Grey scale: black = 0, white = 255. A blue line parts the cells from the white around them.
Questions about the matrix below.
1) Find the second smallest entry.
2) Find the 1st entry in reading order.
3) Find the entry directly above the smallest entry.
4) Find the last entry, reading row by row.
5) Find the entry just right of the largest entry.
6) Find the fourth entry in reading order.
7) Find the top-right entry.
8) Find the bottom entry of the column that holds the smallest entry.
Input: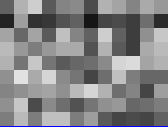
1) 35
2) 97
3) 75
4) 97
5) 170
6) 90
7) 152
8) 158

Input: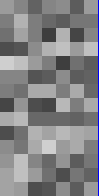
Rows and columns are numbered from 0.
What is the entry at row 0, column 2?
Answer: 98
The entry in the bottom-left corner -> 163
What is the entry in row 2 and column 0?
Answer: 112
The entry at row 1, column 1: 178
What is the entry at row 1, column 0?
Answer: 125
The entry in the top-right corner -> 155
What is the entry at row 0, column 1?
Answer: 133
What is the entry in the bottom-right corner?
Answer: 155
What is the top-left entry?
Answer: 155
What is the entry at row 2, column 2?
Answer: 125
